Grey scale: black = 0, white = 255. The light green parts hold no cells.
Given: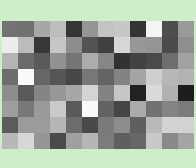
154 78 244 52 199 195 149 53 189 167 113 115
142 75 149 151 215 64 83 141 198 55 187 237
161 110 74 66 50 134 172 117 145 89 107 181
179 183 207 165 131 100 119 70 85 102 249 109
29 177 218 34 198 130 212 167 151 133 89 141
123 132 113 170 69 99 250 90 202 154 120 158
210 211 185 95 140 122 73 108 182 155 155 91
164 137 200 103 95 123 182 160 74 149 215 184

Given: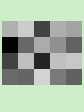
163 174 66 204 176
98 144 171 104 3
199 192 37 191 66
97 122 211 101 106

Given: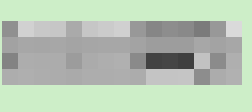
218 152 123 137 141 134 152 208 203 198 170 198 200 209 144
167 163 167 157 157 157 163 167 167 166 164 167 166 167 162
175 139 194 63 69 66 138 176 174 171 156 172 172 173 131
177 172 141 197 196 196 172 174 173 173 170 172 173 175 173

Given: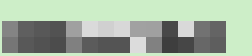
100 114 217 72 160 161 216 208 218 160 82 88 95 132
94 103 70 62 129 220 84 84 91 128 76 82 88 118

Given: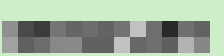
98 112 41 110 193 115 99 109 101 117 59 74 143
135 178 95 111 103 194 97 97 137 136 108 96 161

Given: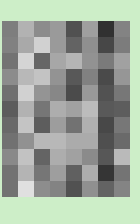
131 49 159 81 154 140 178 126
124 71 143 99 154 209 169 129
161 122 146 181 167 102 213 115
150 74 129 88 147 195 184 140
119 82 153 75 135 148 209 112
93 89 188 161 173 118 178 92
119 72 176 114 157 93 196 105
106 79 171 171 184 184 145 113
186 87 139 161 173 100 194 137
116 53 173 96 158 118 180 114
132 99 144 81 131 141 224 114

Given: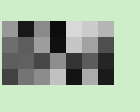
181 203 216 12 138 24 152
78 162 197 16 157 93 110
37 92 52 142 71 96 94
26 171 19 193 140 116 66
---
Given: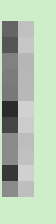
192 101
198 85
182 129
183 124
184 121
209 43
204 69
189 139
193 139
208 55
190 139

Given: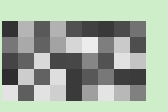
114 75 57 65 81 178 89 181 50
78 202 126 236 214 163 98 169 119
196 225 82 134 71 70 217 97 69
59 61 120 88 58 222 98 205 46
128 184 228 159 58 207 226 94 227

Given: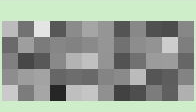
135 76 80 136 84 149 165 139 87 228 114 187
126 205 147 141 113 149 138 130 134 123 158 106
102 156 155 113 83 148 192 179 137 88 71 128
131 93 85 187 138 132 105 109 102 163 157 141
176 95 124 78 66 144 197 191 38 166 124 202

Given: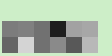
167 162 30 113 128 124
184 88 138 113 212 101

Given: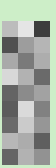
61 229 188
181 157 80
173 122 169
106 178 216
162 139 100
129 218 92
150 203 106
95 172 183
146 178 101

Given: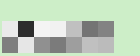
131 116 192 241 244 45 234
187 192 158 123 144 230 126

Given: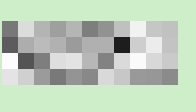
193 198 242 192 146 126 181 159 180 220 120
195 236 206 29 176 176 155 177 187 173 92
202 216 250 218 130 183 227 222 126 84 253
139 151 153 199 217 136 148 121 155 208 228

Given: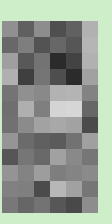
177 97 79 141 96 144
181 86 103 83 126 104
177 67 43 115 88 159
161 43 78 117 63 176
131 180 178 137 144 116
103 214 212 127 175 111
75 162 168 162 139 113
160 114 91 96 107 149
118 137 161 105 118 86
138 132 126 157 131 148
118 161 183 75 127 129
141 73 87 115 102 120
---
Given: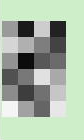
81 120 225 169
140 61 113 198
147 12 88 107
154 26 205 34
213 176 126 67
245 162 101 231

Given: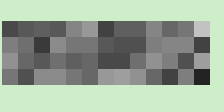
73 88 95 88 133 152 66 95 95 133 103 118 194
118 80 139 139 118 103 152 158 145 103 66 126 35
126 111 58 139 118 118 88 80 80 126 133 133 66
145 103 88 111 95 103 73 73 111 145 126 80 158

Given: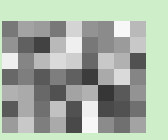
89 170 112 193 81 239 73 81 112
104 126 89 126 96 60 170 218 133
120 163 155 120 212 147 139 247 185
147 96 66 185 239 120 139 155 200
155 200 126 170 73 247 139 112 163
177 170 104 81 163 177 54 89 147
239 133 185 218 206 104 200 177 81

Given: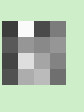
60 250 74 124
68 222 165 131
81 173 187 111
89 150 137 150

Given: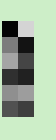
4 212
48 33
81 62
124 19
143 157
165 69

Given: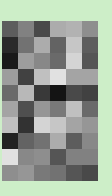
26 157 136 106 212 85
34 99 114 172 93 136
42 114 172 99 198 93
93 129 73 172 178 142
106 184 57 20 73 65
142 150 121 114 85 73
157 65 192 225 164 164
164 79 150 121 192 106
192 50 212 198 164 150
225 136 142 85 129 129

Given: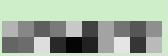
101 108 222 40 5 33 163 229 53 186
179 135 94 122 200 66 163 115 86 143
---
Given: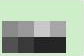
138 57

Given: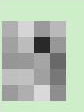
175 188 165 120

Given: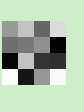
153 120 51 248

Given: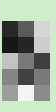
40 38 62

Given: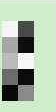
244 14

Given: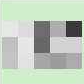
231 230 167

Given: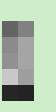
100 165

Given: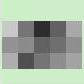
200 139 117

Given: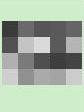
59 195 79 164
